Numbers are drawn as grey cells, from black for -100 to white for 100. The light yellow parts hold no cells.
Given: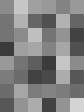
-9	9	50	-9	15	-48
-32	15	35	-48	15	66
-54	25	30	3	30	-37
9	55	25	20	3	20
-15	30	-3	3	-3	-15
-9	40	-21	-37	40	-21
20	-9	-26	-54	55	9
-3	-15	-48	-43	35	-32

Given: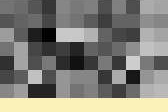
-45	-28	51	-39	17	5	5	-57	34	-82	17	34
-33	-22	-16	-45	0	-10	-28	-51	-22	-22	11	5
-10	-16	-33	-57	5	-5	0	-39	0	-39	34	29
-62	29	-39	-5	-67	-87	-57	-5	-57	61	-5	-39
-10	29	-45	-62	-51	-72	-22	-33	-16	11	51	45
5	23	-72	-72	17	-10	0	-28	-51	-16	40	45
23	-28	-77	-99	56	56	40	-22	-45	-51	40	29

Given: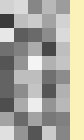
-33	16	91	39	54
-39	34	86	16	44
-54	49	59	28	65
-22	10	54	-33	39
-22	49	49	-12	10
-12	0	34	-44	49
28	-17	28	-6	0
65	71	5	44	22
81	-27	-17	10	71
76	16	-33	59	5

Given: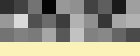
-10	1	-4	30	-31	52	1	7	-21	-42
-64	-48	-10	-96	19	13	-48	-26	-80	25
19	70	-37	-15	-53	40	13	-58	30	40

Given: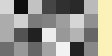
68	-90	52	-46	-62	-68	46
35	63	-4	1	24	68	13
-14	19	-20	29	90	-74	7
35	-35	-74	85	19	41	-20

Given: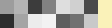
-65	29	85	90	-26	-11	58
23	41	-53	1	74	63	-42

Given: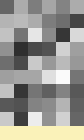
58	-52	86	14	64	-20
52	-8	80	9	-58	70
-14	-42	58	19	46	19
41	46	35	-2	-14	-47
25	30	30	75	96	-8
-31	-36	3	9	41	-25
-20	35	-2	30	3	35
52	-58	-8	-25	3	-31
14	-63	-42	-36	64	25

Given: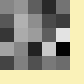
-58	34	22	-26	78
-32	39	11	-42	-53
5	17	-26	-68	-10
-47	0	-37	-5	-15
28	5	-73	57	-97

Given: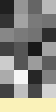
60	-33	22	-27
-60	28	-4	-10
6	-4	-10	-65
-75	17	-21	45
-49	50	-44	65
34	93	-70	1
-49	-33	-81	28
